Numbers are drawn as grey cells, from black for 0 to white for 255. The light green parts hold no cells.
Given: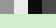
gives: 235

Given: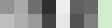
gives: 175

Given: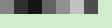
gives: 48

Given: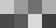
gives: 90

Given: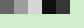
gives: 158

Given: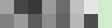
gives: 155

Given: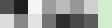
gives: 135
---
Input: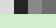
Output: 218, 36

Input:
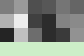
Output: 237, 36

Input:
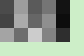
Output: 204, 13

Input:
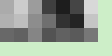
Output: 216, 29

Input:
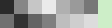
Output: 234, 42

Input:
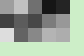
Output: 221, 22

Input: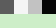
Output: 245, 5

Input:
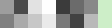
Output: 254, 59

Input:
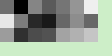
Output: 239, 1
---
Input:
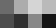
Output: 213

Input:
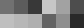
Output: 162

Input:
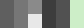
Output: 61

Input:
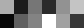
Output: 146

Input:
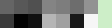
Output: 109

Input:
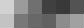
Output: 57
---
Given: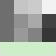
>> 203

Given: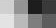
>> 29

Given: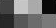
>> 170

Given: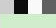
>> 249

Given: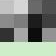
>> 105

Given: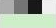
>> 24

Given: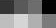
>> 109

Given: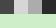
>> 172

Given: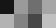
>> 111

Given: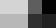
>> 94
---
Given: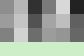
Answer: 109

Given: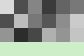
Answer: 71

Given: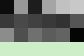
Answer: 112

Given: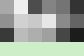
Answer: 174

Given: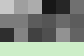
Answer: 65

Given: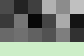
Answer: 97

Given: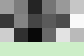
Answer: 8

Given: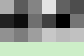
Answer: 158
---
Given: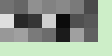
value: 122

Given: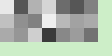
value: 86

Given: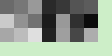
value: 84

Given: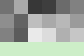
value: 107

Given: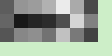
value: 170

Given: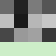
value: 123

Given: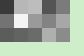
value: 84

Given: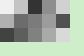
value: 142

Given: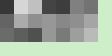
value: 128
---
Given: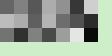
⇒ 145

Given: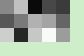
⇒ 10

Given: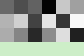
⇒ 3

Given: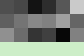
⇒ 45

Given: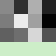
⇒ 47

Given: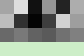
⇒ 150

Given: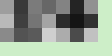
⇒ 131

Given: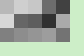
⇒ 199

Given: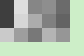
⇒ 134

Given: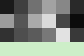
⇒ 162
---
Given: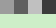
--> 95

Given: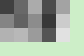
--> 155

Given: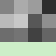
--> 116

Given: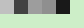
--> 157

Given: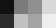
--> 193

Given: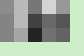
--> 36

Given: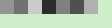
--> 128

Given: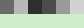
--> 76

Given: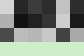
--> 200
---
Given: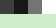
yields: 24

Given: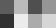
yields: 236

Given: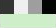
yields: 239

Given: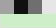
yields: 16

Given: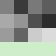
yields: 100

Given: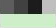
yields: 65
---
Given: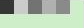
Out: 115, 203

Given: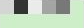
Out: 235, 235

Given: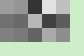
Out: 183, 225

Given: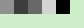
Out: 104, 211

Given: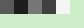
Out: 119, 245

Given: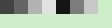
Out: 225, 225

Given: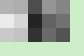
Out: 36, 235

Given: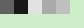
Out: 226, 226
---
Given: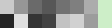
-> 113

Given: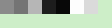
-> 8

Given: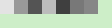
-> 63

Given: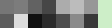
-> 172

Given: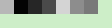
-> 212

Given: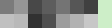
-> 116

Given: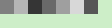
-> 159

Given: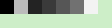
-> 86

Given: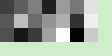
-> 155

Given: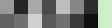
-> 189
